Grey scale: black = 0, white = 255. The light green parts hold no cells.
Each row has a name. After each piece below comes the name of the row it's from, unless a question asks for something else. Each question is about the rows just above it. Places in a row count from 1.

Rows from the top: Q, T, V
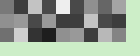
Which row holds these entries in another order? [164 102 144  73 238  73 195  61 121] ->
Q
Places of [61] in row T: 5 6 9
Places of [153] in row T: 2 4
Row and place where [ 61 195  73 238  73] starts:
Q, 2
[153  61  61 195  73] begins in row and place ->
T, 4

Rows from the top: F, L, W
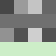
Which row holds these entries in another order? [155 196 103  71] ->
F
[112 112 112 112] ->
L
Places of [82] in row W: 2 4
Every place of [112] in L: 1 2 3 4
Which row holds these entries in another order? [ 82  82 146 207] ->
W

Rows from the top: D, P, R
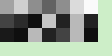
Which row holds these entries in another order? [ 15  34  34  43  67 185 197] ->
P
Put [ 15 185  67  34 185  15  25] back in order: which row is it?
R
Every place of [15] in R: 2 7

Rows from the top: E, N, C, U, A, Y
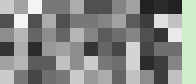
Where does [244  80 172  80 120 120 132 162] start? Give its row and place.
N, 2
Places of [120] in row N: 6 7
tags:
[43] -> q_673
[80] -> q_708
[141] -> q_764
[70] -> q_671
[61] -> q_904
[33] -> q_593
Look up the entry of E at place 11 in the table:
q_593

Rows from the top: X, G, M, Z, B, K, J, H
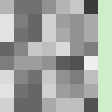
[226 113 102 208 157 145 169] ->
J
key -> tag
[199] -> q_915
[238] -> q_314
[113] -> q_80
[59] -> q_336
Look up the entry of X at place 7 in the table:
q_336
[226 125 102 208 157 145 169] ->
G
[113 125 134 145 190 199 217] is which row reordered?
K

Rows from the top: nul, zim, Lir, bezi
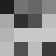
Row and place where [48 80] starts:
zim, 2
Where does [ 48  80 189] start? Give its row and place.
zim, 2
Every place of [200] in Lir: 2 3 4
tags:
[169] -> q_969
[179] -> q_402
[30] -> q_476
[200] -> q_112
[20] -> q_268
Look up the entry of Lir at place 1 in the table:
q_402
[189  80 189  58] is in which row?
bezi
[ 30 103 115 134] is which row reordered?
nul

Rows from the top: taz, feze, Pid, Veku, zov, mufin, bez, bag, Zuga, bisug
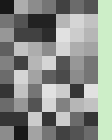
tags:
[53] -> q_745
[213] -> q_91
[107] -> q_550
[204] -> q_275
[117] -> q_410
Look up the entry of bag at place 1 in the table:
q_550
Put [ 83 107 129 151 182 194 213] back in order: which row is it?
bag
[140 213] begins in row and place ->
Veku, 4
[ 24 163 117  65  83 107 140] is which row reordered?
bisug
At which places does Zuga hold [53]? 1 2 4 7
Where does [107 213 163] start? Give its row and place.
mufin, 1
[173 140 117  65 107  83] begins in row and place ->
taz, 2

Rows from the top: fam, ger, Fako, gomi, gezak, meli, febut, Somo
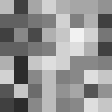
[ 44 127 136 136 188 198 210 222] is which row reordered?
meli
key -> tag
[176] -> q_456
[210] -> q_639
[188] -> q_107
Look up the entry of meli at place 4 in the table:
q_107

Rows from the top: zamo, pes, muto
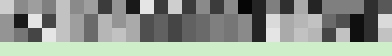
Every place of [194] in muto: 5 9 22 25 28
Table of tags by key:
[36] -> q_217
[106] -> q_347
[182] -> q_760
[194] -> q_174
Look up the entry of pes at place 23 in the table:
q_174
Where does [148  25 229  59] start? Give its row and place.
zamo, 9
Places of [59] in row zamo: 8 12 14 16
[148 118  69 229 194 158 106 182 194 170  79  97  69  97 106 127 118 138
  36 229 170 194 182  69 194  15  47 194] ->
muto
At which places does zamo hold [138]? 2 6 15 17

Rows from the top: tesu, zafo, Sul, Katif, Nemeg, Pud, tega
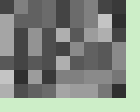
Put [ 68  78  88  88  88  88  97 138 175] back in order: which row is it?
Nemeg
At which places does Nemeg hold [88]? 1 3 6 8
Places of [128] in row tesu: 2 7
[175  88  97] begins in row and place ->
Nemeg, 5

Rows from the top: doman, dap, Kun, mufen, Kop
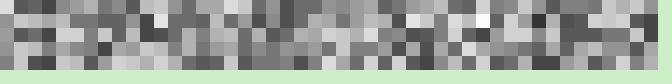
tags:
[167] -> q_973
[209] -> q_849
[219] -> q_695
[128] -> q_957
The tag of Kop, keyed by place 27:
q_849
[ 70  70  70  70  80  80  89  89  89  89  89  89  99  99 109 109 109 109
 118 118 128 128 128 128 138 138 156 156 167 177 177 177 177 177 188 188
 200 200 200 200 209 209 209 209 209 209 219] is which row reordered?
Kun

